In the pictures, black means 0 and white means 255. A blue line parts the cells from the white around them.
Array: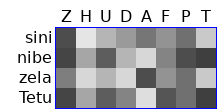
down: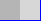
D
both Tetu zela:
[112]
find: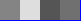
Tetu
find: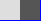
Tetu
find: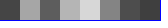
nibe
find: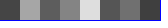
Tetu
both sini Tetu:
[112]

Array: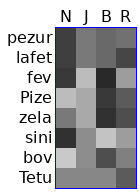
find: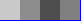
bov
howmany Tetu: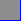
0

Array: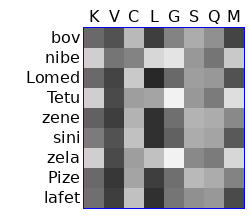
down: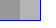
S
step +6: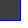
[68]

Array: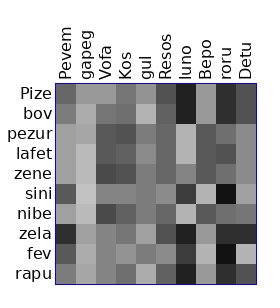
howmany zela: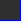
3
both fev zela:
[132]
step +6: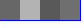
[109 185  95 117]

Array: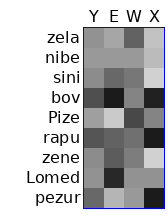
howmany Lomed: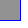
3
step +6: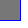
[125]
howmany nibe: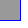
3
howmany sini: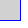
1
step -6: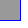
[147]
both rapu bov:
[27]

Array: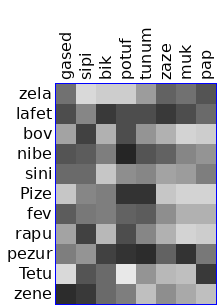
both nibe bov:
[148]
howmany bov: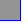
1
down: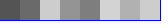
pap
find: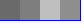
zene
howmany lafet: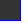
0
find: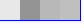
Tetu
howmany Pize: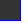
2

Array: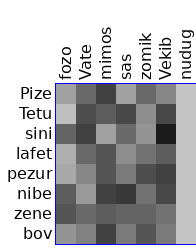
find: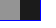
sini
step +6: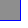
[148]
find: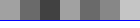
Pize
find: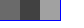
Pize
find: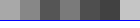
pezur

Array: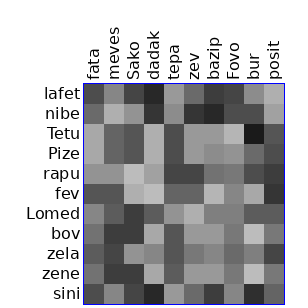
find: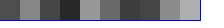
lafet
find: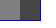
zela

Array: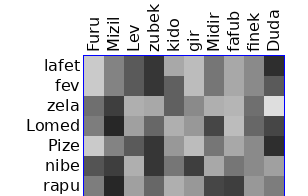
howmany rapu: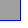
1
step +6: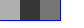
[181  60 124]
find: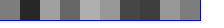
rapu
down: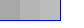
fafub
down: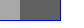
kido
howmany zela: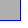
2

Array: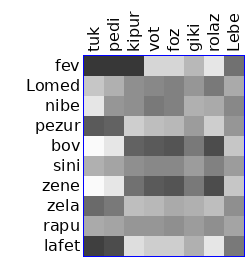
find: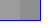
rapu
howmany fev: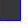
3
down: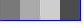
rolaz
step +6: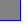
[135]
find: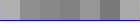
Lomed

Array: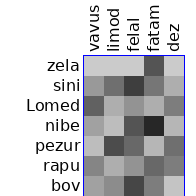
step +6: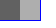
[103 180]
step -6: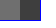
[105  56]
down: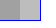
vavus
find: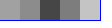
bov
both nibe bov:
[161]
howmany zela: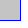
0
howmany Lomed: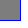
1

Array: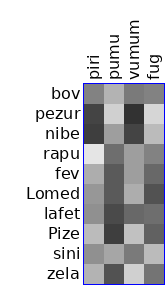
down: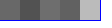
fug
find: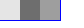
rapu

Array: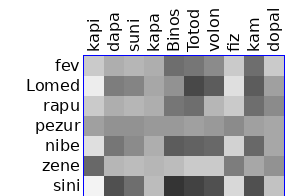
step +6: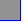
[152]
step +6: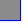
[145]
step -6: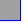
[154]
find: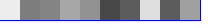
Lomed
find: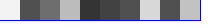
sini
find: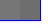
rapu
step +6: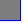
[131]

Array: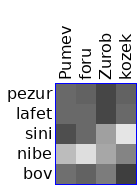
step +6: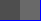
[ 84 111]
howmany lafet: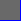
3
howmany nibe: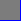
0
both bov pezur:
[98]

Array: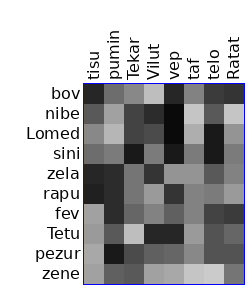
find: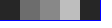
bov
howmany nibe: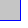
2
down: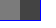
telo
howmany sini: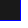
3
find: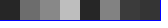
bov
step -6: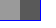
[148  83]
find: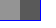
zela

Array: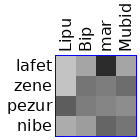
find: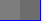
zene
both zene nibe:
[117]
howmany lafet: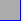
0

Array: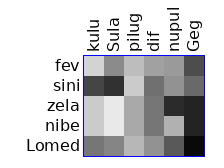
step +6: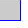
[209]
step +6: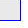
[239]

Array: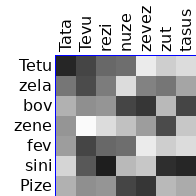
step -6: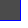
[69]
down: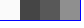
Tevu
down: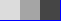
tasus
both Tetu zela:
[220]
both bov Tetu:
[69]

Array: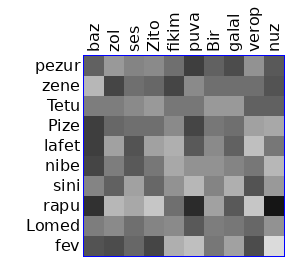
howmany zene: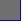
4
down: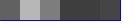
baz
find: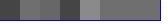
zene
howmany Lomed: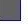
0
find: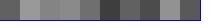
pezur
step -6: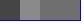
[ 63 132 105 105]
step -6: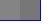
[126 113]

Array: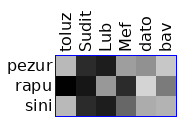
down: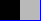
toluz
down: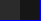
Sudit
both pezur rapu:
[43]
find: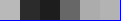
sini

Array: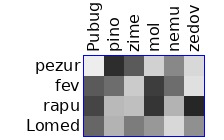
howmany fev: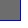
2
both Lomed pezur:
[216]
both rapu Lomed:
[179]

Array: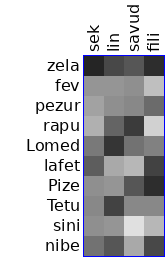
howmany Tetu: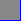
3
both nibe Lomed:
[114]
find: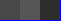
zela

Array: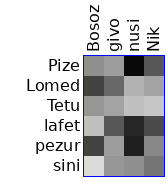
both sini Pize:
[143]
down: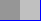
Bosoz
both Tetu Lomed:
[163]
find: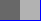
Lomed
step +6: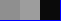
[149 163  16]
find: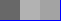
Lomed

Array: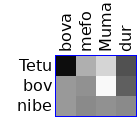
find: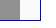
bov
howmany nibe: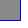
2
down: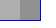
mefo

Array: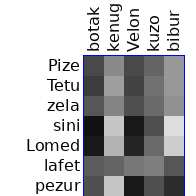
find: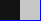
sini
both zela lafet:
[86]
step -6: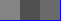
[126  74 100]

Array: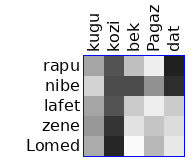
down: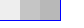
Pagaz
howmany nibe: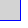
1
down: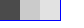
bek

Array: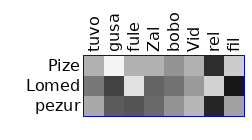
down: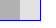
fule
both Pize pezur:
[148]
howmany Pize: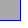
0
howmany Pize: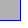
4
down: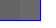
Zal

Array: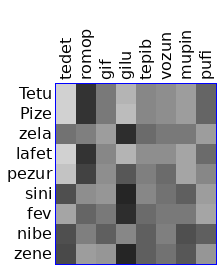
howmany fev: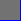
0
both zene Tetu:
[157]
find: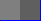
nibe
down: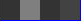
romop

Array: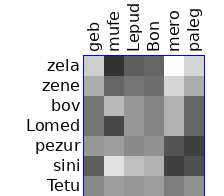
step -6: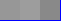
[145 151 131]
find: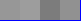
Tetu

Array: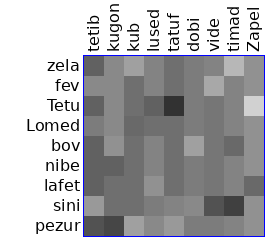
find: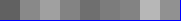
zela
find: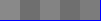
fev

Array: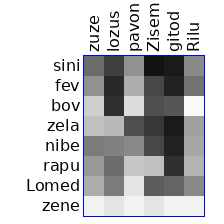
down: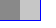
pavon
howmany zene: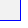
4
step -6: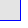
[222]

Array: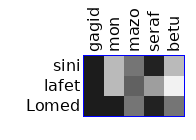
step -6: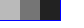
[180 111  28]
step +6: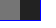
[123  40]
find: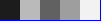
lafet
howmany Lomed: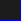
2
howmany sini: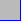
2

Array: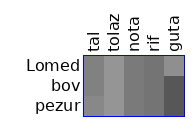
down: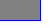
tal
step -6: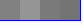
[123 143 116 110]

